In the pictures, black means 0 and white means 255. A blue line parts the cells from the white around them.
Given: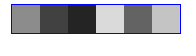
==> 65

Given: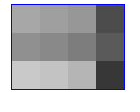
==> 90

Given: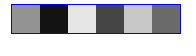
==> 19

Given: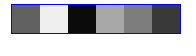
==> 239

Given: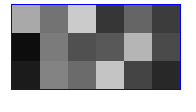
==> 131

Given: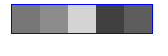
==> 119
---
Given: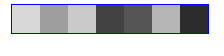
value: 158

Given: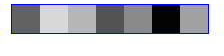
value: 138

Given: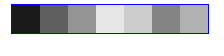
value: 148

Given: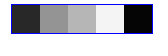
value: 148

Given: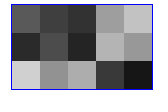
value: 89

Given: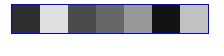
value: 103
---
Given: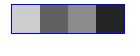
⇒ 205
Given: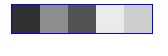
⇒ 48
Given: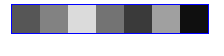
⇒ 86
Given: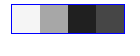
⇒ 245
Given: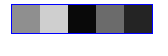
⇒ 143
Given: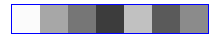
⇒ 251
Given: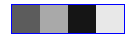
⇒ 92
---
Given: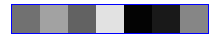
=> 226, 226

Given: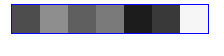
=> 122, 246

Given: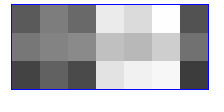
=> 192, 254

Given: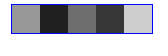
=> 110, 206

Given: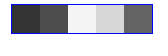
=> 244, 244

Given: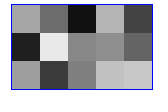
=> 135, 233
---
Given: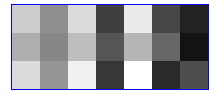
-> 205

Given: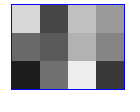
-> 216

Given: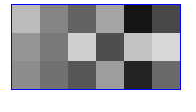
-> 187

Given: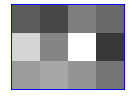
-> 91

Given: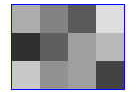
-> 173

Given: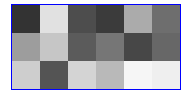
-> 51

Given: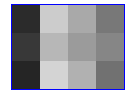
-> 43

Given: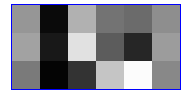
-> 150
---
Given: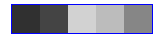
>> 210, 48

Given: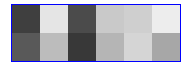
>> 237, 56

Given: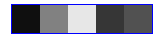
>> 231, 15

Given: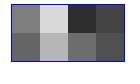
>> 218, 46

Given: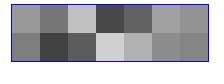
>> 208, 65

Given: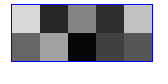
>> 217, 5

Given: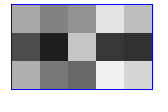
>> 241, 30

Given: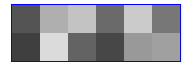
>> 219, 63
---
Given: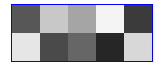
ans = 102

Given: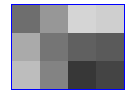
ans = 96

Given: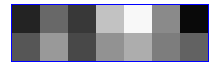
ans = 72

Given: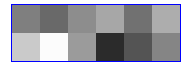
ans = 155

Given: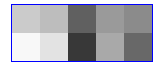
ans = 56

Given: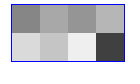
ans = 239
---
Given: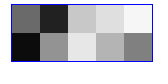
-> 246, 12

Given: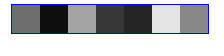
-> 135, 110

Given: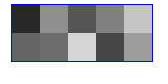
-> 197, 101

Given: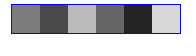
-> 216, 124

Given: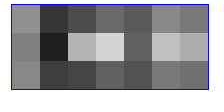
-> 121, 136

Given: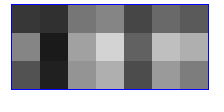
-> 90, 82

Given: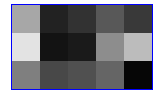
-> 57, 127

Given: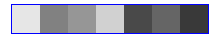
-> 57, 230
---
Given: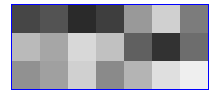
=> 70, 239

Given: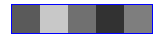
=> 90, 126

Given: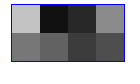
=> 195, 78

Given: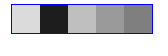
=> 219, 127

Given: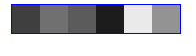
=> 63, 147

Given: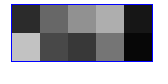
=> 43, 7
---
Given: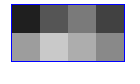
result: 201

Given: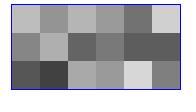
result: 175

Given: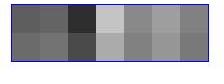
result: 115

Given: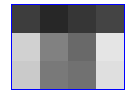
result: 129

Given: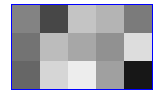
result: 188

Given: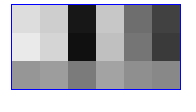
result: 213

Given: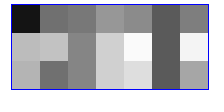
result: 194

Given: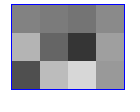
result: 101

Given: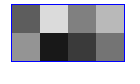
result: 24
